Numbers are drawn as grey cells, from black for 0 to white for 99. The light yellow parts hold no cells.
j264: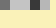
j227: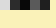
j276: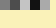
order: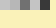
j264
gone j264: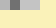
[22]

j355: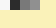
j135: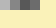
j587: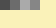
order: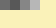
j135
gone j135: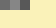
[71]
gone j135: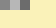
[34]
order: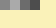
j587
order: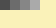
j587
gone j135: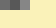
[71]

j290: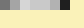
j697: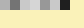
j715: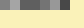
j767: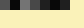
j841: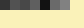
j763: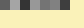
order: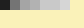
j290
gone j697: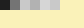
[59]
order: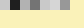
j697
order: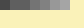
j715
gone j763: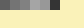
[24]
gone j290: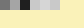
[69]
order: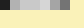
j290

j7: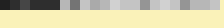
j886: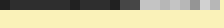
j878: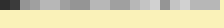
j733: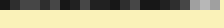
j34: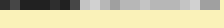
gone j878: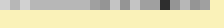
[23]
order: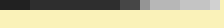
j886
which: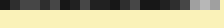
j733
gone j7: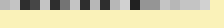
[66]

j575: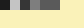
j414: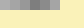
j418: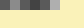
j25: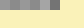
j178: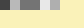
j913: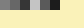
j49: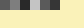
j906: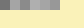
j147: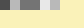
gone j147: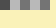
[90]
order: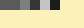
j575
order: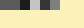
j575
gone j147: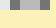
[30]
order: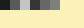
j913
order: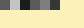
j575
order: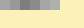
j414

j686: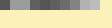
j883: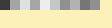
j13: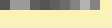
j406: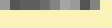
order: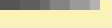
j13
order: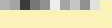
j883

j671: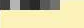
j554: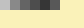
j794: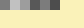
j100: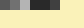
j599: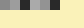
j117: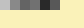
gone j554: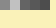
[21]
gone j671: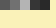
[25]
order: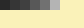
j671

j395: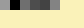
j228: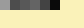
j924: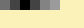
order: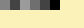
j924
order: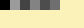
j395
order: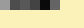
j228
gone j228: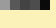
[39]
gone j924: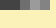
[0]
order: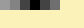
j924

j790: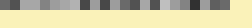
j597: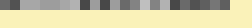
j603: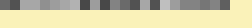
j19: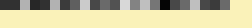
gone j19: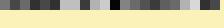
[15]
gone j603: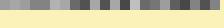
[56]

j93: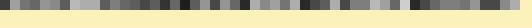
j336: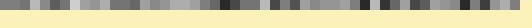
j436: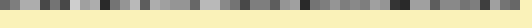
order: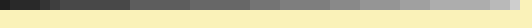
j93
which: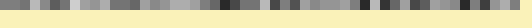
j336
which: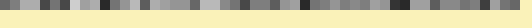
j436
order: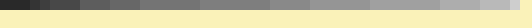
j436

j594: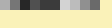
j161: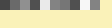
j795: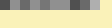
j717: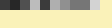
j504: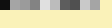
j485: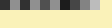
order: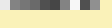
j161
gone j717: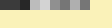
[31]
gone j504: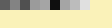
[78]
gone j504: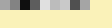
[60]
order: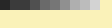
j594
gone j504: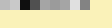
[36]
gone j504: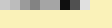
[36]

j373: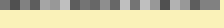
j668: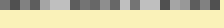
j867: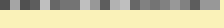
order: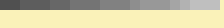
j373
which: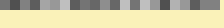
j373
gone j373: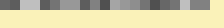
[69]
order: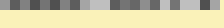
j668

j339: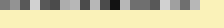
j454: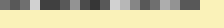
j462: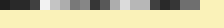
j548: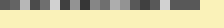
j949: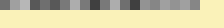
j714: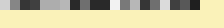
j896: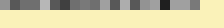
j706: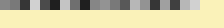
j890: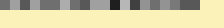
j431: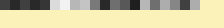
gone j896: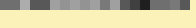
[71]
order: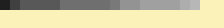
j890
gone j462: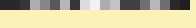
[47]
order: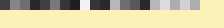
j714
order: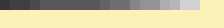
j548
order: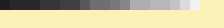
j462
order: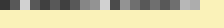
j454

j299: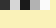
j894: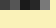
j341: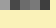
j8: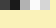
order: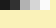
j299
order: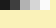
j8

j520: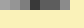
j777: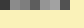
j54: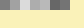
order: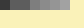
j520
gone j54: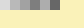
[45]
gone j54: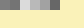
[67]
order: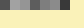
j777
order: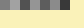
j777
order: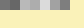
j54
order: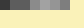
j520

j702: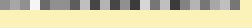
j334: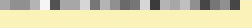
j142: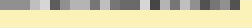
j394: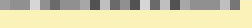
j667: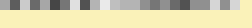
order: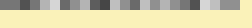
j142
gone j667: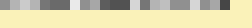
[87]
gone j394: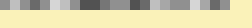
[61]
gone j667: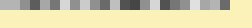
[91]
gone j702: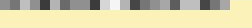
[51]
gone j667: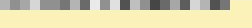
[79]

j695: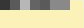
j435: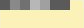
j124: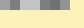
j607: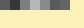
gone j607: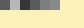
[39]
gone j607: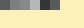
[39]
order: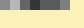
j607

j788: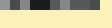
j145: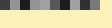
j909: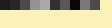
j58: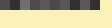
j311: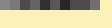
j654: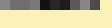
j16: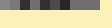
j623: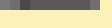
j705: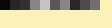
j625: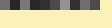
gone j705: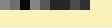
[76]
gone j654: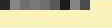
[7]
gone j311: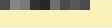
[39]
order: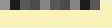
j788
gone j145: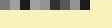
[24]

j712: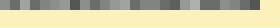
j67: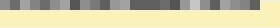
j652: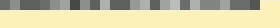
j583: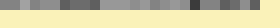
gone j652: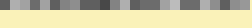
[33]
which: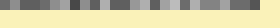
j652
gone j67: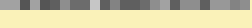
[47]

